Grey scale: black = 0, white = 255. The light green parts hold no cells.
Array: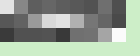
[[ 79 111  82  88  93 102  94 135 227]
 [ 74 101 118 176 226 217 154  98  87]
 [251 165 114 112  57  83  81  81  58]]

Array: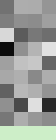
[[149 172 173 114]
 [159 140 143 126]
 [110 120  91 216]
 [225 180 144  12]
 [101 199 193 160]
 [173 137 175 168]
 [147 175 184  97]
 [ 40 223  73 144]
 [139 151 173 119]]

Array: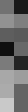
[[ 25 114]
 [127 146]
 [ 90  94]
 [104  15]
 [ 36 123]
 [157 168]
 [100 171]
 [100 201]]

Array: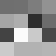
[[146 125 112 111]
 [108  45 174 165]
 [ 72 202 251  67]
 [181 178 178 203]]

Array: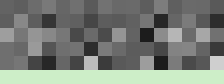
[[ 89 105 106  95 125  93 106 105 114  90 112 102 121 108  94  99]
 [ 45  88 123 102  39 118  97  90  93  70  96 100  53  94 136  94]
 [113 167 107 182 140  28  99 149  75 106  73 119 136 149 119 158]
 [ 57 100 133 131  71  93  92 106 123  45 115 111  85 154 104 111]
 [207  87  74 123  28 157  93  89  59 188  68 102  39  68 118 111]]

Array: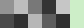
[[198  52 120 189 147]
 [ 47  93 183  48  74]]
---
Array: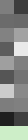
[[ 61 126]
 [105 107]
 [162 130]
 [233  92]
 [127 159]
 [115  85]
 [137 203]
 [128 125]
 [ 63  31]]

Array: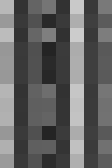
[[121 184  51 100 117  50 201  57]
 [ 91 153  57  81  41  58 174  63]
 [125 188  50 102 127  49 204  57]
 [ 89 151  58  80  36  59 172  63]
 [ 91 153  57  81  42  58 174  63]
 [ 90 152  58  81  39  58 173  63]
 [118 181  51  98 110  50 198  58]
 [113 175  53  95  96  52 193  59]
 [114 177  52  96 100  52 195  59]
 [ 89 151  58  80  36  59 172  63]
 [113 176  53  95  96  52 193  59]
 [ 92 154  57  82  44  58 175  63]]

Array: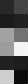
[[ 68  40]
 [ 33  27]
 [114 162]
 [245 157]
 [ 29  33]
 [ 12 206]]

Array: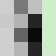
[[191 206 120]
 [ 36 201 179]
 [ 10 207 100]
 [ 37 207 181]]

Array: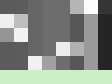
[[ 53  91  92 101 109 109 181 252]
 [ 37 239 190 101 109 109  87 154]
 [ 37 149 243 101 109 109  87 154]
 [ 37  91  92 101 109 236 177 154]
 [ 37  91  92 241 160 109  87 154]]

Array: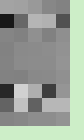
[[130 163 161 153 135]
 [ 81  24 103 181 177]
 [143 133 129 144 129]
 [146 130 138 139 141]
 [148 131 139 140 140]
 [144 130 129 137 138]
 [149  39 208 174  62]
 [183  99 193  97 183]
 [147 132 135 141 141]]

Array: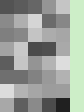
[[197  83  91 102 149]
 [135 138 175 213 107]
 [166 127 135 196 172]
 [169 163 200  75  79]
 [221  93 197 148 179]
 [178 111 111 130 153]
 [157 220 179 166 156]
 [ 32 168  95 138  76]]

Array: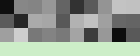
[[193  15 135 132 151 100  50  90 148 195]
 [100  91  38 170 166  88 178 193 160 103]
 [ 89 159 206 120 131 121 164  60 152  13]]
